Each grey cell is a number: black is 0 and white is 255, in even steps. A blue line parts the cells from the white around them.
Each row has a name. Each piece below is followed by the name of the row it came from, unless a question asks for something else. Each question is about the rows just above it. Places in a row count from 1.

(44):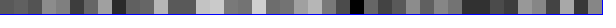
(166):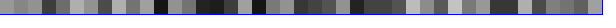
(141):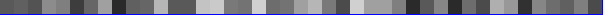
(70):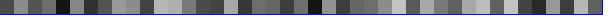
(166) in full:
[152 134 146  61 109 175 146  75 175 115 160  21 146 115  35  29  61 160
  21 121 146  55  67  83 146  35  67  67  83 188 140  89 195 121 152  55
  55 175  75 127 115  96 160]
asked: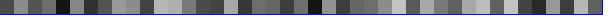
(70)
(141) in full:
[ 89  96  83 140 127  61 102 160  42  96 102 182  89  89 195 202 121 115
 208 109 115 160 182 121  75 208 160 160 127  42  89 134  42 109  75 175
 152  49 134 109  96 127  75]
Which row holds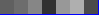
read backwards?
(141)
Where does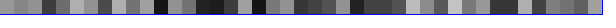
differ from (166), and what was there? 39, [75]

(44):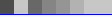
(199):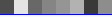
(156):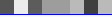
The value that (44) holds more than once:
[199]
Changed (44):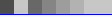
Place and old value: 5, [149]
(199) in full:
[ 77 228 104 133 149 178  57 141]
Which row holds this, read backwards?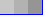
(44)
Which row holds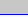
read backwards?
(44)
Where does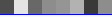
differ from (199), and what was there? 4, [133]

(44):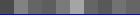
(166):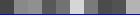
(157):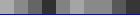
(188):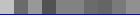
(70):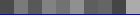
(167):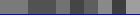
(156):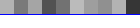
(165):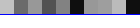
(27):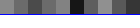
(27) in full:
[137 107  75 107 130  22  94 144  88  54]
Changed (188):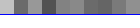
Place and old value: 6, [130]
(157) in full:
[171 137 101  48 130 165 137 137  88  54]
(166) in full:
[ 69 137 144  88 114 214 122  75  82 179]
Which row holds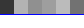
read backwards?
(156)

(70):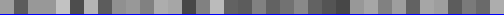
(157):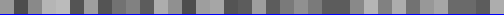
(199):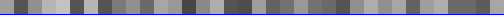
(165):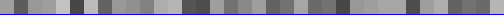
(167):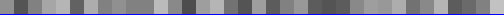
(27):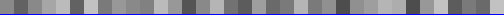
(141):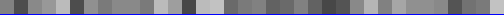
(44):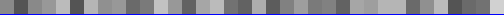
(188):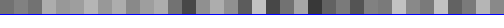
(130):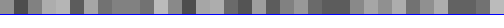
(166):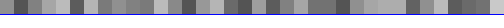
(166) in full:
[144  84 129 166 187  92 181 122 144 129 122 187 137  84 152 181 106  84
 158  92 129 166 114 114  84 144 166 173 173  98 144 187  92 106 114 201]
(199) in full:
[158  84 144 181 194  84 181  84 122 144 106 166 152  71 137 173  84  77
 158  98 114 152 114 106  84 144 173 144 166  98 158 173 106 106  92 166]
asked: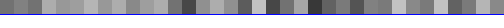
(188)
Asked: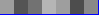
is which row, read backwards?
(167)
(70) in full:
[158  92 152 152 194  77 181  92 144 152 129 173 166  71 129 187  98  92
 129  98 114 137  98  84  71 152 166 129 158  98 166 158  92 122 106 173]

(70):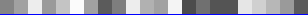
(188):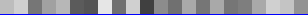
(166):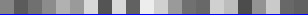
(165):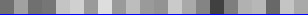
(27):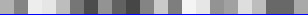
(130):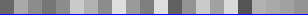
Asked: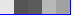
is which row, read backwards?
(188)
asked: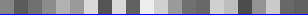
(166)
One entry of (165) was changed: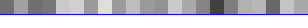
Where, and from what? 5, [196]
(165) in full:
[112 161 112 118 196 208 154 222 154 189 154 147 202 169 132  64 126 177
 183 104 196 169]
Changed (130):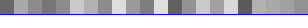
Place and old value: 18, [84]
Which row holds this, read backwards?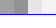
(27)

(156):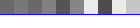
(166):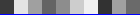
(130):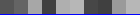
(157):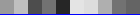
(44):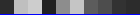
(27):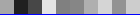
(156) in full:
[106 120 106 128  85 134 234  77 234 197]
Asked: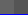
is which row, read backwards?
(130)

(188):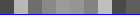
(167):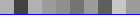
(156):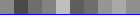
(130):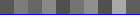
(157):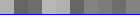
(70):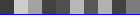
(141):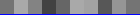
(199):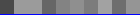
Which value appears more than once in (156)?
[110]
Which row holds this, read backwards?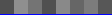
(130)
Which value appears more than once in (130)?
[80]
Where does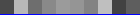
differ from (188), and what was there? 9, [74]
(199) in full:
[ 74 155 155 102 131 143 124 162 110 149]

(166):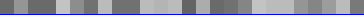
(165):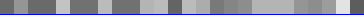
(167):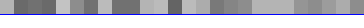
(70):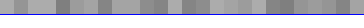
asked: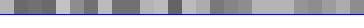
(167)
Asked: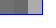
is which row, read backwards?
(166)
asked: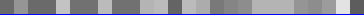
(165)
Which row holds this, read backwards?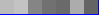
(166)
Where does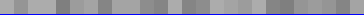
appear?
(70)
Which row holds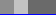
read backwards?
(166)
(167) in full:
[180 106 113 106 195 141 113 187 113 113 180 187 100 187 172 121 133 141
 180 180 180 149 141 156 172 141]

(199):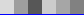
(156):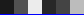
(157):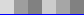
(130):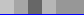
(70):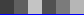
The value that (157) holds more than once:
[129]
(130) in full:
[196 166 103 182 151 151]
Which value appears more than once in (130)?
[151]

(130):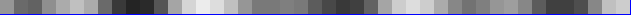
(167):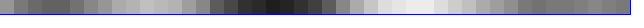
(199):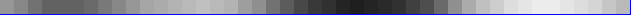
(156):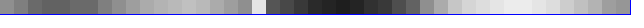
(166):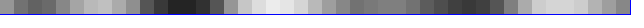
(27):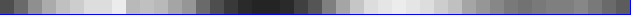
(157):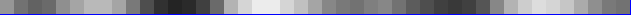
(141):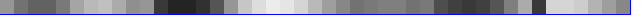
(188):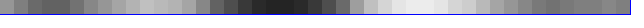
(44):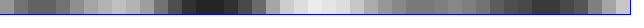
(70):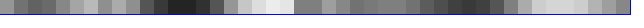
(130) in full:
[150 106  98 143 171 192 171 106  57  36  42  85 165 213 236 221 192 150
 121 121 127 121  92  72  57  64  98 165 205 221 205 171 135 114 127 150
 158 135  92  64  64  78 135 192 205]
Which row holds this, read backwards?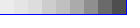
(199)
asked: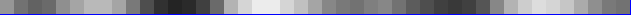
(157)

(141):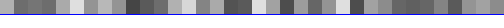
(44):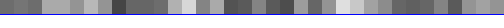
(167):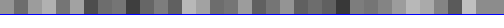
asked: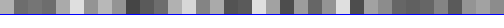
(141)
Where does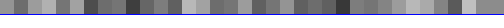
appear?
(167)
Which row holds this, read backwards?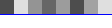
(141)
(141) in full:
[177 109 117 109 170 223 148 184 148  69  90 109 177 215 132 170  83  90
 223 162  77 156 102 148 223  77 162 140 102  96 102 132  90 148 162 140]
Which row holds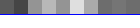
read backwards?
(141)
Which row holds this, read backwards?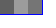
(167)
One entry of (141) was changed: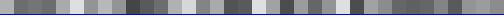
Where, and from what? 35, [162]

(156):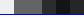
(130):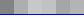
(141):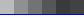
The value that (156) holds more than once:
[100]
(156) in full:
[239 100 100  44  20  38]
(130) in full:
[131 174 200 194 166 180]
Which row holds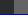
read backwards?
(156)

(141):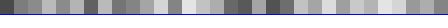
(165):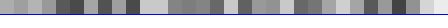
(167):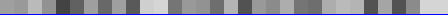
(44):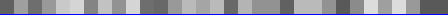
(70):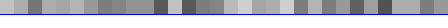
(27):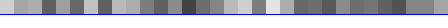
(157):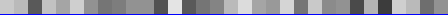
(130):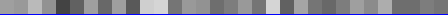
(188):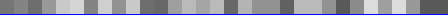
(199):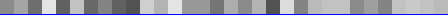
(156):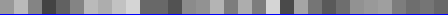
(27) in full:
[207 165 173  97 159 104 194  97 186 173 125  97 139  67 110 132 186 207
 125 228 173 104 110  89 139 110 117  97  82 132 132 165]
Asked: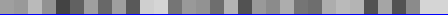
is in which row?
(167)
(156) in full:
[153 186 132  67  97 132 186 173 194 213 104 104  82 139 146 180 125 173
 125 213  74 165 117  89 110 146 153 159 125 110 117 104]

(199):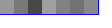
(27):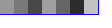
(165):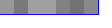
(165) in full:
[152 121 160 160 129 114 137]
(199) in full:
[152 121  72 160 129 114 137]

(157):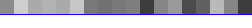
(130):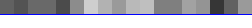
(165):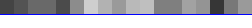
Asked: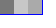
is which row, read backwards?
(157)
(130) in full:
[ 97  83 105 105  75 140 206 178 154 185 191 127 127 162 148  54  97 154]
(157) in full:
[140 206 170 178 170 199 120 113 120 127  60 133 154  75  97 185 133  60]
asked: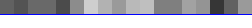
(130)
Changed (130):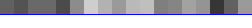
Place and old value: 13, [127]
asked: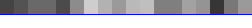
(165)

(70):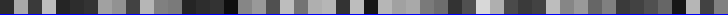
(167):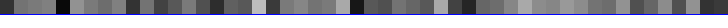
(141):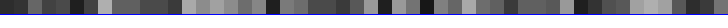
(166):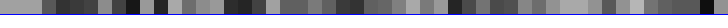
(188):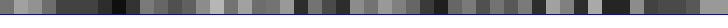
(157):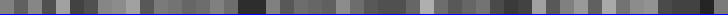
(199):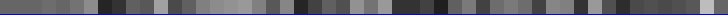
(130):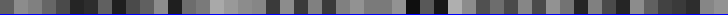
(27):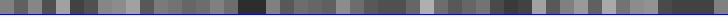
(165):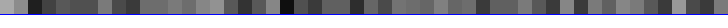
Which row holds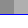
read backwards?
(130)
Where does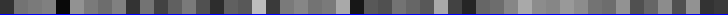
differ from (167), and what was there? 13, [88]
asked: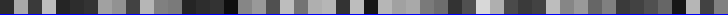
(70)
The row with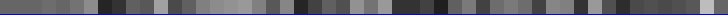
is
(199)
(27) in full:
[128  96 134  80 161  66  80 134 140 161  88 122 115 102 109 128 109  45
  45 128  88 109 102  96 140 109  88  80  80 102 175 109  88 102 115  74
  58  66 161  88 128 153  96 169 115 140 146  74  66  66  66 128]

